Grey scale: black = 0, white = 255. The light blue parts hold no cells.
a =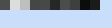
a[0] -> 76
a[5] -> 39
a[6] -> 76
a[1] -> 221

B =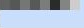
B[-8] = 98
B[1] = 87
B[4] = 124
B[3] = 88

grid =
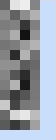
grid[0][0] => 100
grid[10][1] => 68
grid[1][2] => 142
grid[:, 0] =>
[100, 140, 124, 136, 117, 131, 145, 133, 125, 105, 201, 105, 90]
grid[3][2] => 18
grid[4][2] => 155
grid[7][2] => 43
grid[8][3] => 119
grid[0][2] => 238
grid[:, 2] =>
[238, 142, 54, 18, 155, 179, 92, 43, 26, 85, 120, 231, 91]
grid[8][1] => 179

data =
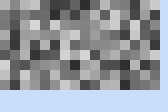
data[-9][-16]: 182
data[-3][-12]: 142
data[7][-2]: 163
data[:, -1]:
[203, 65, 135, 80, 57, 203, 99, 114, 135]
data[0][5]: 63
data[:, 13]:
[65, 71, 208, 200, 96, 132, 182, 109, 109]
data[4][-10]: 197
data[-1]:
[136, 66, 177, 151, 105, 145, 202, 170, 73, 100, 179, 182, 48, 109, 118, 135]
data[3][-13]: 161
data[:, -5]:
[132, 202, 204, 106, 144, 176, 77, 162, 182]
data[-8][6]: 116
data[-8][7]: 66
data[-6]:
[170, 60, 157, 161, 143, 138, 182, 203, 129, 157, 128, 106, 65, 200, 96, 80]
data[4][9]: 137
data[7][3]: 143
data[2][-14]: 167
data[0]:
[182, 136, 183, 196, 102, 63, 67, 99, 45, 107, 184, 132, 124, 65, 170, 203]
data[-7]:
[120, 83, 167, 214, 110, 203, 142, 133, 131, 148, 180, 204, 98, 208, 91, 135]
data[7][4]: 108
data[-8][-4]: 145
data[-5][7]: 103
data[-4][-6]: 154
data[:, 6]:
[67, 116, 142, 182, 197, 210, 114, 117, 202]
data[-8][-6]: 94
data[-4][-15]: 115
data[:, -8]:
[45, 126, 131, 129, 123, 212, 157, 184, 73]

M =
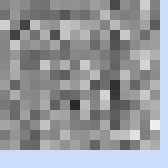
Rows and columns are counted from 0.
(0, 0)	132
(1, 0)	112
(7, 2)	140
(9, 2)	136
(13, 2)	128
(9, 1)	172
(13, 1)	149
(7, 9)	185
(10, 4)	169
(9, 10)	211
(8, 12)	153
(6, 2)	108
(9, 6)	101
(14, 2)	106
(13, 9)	161
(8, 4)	135
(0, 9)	156
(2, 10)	132
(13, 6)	183
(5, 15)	175
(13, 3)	94
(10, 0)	120
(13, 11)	187
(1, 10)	185
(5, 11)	105
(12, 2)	116
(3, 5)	78
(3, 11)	77
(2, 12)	146
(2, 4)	154
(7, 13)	142
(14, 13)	124
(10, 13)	121
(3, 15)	157
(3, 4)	175
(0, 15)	129
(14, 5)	164
